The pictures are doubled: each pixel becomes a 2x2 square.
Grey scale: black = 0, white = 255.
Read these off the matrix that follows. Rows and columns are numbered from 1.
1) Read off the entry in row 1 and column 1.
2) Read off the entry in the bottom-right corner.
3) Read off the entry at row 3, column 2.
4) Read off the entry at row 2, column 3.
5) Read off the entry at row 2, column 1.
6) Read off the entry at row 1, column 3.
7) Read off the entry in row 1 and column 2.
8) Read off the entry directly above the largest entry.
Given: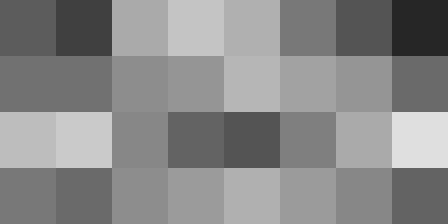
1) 92
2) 99
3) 202
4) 141
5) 113
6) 170
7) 64
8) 106

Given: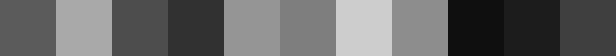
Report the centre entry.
126
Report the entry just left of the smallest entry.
141
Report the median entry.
91

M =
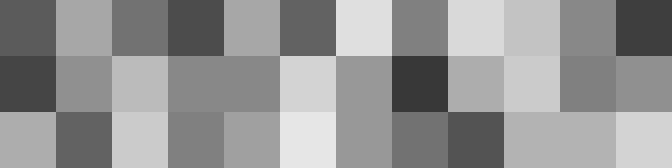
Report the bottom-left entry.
173
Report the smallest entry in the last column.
62
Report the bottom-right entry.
211
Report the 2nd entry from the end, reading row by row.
179
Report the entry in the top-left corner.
91
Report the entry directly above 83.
173
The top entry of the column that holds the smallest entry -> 128
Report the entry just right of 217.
195
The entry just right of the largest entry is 152
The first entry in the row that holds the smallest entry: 69
